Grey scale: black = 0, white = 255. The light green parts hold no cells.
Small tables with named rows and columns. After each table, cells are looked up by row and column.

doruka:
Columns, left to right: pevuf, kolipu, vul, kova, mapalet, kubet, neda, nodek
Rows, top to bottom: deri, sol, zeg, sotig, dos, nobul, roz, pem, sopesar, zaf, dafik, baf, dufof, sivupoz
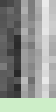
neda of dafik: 217
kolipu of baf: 78
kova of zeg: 155
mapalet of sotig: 144
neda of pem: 210
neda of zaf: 222

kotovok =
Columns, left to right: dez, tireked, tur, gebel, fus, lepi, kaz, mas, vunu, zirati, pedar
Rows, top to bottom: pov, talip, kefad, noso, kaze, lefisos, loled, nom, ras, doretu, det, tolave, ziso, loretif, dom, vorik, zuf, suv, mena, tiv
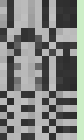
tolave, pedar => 46
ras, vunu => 52
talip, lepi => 185
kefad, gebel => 191
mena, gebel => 189
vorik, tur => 186
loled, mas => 189

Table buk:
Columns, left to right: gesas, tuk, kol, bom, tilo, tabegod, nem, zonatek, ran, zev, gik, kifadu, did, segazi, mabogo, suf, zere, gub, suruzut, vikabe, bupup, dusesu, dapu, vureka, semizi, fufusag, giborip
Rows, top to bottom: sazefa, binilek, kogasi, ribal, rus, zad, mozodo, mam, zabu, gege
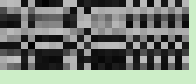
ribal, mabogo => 155
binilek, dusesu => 179
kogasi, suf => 105
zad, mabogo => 24
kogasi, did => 178
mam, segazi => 14
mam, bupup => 82
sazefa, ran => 27
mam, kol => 74
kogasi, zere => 159
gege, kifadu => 25
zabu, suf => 19
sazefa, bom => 16
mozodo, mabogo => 183
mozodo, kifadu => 174
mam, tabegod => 20
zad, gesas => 169
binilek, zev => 128
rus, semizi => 158
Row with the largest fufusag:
mozodo

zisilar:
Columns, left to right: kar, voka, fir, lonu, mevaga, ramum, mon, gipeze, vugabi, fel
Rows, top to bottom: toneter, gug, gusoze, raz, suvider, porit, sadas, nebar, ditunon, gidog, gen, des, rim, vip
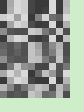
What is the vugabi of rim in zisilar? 186
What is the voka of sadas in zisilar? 83
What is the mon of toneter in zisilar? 57
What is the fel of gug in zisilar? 189
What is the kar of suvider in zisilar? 141
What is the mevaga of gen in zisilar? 57
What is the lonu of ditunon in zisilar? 84
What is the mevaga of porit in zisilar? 68
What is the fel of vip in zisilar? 77
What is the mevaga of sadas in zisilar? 194
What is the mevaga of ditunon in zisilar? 195
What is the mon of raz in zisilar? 63
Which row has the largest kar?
gusoze

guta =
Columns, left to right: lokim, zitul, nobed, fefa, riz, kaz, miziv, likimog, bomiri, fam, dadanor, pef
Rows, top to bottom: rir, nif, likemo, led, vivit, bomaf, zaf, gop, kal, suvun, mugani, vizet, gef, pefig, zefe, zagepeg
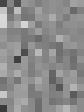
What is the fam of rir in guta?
133
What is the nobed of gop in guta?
162
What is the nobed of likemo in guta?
146
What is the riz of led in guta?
159
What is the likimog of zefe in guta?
116
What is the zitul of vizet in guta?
139

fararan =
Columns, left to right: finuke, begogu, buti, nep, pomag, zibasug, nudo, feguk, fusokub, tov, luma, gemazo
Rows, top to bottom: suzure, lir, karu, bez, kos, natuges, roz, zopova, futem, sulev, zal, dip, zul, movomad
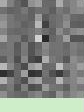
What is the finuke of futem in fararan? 95
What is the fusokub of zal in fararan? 60
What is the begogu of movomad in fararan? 113
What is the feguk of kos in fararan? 96
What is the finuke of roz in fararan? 112
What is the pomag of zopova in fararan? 84
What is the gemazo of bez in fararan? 93
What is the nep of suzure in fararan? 84
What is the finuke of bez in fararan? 151
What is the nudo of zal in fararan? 115
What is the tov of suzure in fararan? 123
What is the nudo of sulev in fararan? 105
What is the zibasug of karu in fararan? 154
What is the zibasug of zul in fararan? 86
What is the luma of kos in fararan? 135

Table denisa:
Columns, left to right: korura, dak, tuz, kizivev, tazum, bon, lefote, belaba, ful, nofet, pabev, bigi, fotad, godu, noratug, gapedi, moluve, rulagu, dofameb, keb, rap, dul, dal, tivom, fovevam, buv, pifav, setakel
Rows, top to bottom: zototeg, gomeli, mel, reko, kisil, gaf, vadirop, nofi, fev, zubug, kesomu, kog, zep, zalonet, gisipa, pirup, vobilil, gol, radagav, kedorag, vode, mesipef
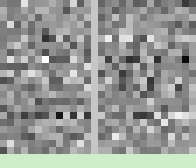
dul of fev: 195
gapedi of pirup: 153
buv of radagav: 147
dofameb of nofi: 153
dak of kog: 95
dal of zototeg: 99
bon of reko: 152
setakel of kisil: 117
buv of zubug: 140
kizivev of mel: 133
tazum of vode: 127
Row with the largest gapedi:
gaf

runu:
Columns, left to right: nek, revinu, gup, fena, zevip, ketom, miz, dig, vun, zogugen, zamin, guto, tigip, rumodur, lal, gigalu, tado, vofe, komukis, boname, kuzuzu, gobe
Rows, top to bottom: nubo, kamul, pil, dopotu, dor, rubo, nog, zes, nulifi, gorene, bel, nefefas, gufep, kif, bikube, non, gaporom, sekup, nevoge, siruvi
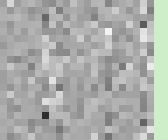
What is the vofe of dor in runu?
149
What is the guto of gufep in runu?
150
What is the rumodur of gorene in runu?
189
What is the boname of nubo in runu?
161
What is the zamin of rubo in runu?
171
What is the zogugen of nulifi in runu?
200
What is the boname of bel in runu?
182
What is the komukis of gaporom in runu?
178
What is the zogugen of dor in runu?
138
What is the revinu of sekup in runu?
174
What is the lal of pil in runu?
170
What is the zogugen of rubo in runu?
164
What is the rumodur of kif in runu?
155
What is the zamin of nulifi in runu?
169
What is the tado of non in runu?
179

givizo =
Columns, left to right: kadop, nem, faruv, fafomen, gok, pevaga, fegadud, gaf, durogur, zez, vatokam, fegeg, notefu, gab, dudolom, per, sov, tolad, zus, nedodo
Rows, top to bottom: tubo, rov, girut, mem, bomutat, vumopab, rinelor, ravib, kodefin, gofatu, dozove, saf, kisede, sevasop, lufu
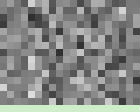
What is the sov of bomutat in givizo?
132
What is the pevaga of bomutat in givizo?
175
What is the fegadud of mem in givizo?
80
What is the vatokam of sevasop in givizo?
135
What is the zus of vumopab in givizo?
145
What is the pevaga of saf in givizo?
174
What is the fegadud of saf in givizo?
125
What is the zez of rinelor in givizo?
125

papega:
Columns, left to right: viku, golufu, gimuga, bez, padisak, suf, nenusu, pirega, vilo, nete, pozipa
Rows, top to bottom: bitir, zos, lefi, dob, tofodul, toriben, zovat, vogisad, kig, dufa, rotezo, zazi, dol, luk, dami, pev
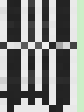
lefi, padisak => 36
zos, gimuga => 38
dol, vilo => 35
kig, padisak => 36
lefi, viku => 230
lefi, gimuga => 34
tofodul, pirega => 234
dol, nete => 36
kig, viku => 228
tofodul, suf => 233
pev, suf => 233
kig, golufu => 36
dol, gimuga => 36
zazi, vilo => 44
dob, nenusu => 62
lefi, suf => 233
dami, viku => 228
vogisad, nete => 36

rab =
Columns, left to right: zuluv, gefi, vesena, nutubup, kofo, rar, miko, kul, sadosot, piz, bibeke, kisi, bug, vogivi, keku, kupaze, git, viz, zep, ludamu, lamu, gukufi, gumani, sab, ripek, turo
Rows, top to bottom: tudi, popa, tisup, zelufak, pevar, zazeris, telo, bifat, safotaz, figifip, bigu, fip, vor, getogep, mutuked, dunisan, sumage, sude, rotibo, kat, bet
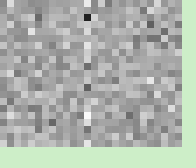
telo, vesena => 189
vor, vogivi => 178
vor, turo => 129
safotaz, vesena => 196
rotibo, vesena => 202
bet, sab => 188
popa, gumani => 190
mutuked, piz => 142
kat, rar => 194
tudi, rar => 146

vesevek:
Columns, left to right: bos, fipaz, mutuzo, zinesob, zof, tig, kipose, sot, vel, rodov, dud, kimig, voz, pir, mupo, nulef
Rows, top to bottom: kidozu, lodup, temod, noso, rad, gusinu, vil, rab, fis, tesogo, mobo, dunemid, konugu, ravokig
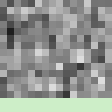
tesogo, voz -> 111
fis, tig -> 172
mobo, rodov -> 87
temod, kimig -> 148
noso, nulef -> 157
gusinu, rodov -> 160
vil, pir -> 191
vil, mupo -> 93
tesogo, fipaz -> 162
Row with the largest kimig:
fis

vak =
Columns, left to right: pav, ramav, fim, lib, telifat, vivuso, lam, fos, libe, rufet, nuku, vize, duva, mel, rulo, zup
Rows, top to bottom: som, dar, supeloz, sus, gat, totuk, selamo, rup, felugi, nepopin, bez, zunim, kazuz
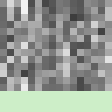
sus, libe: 170
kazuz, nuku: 108
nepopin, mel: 97
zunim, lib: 206
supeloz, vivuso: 180
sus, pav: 107
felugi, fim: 126
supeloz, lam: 101
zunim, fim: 165
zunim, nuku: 128

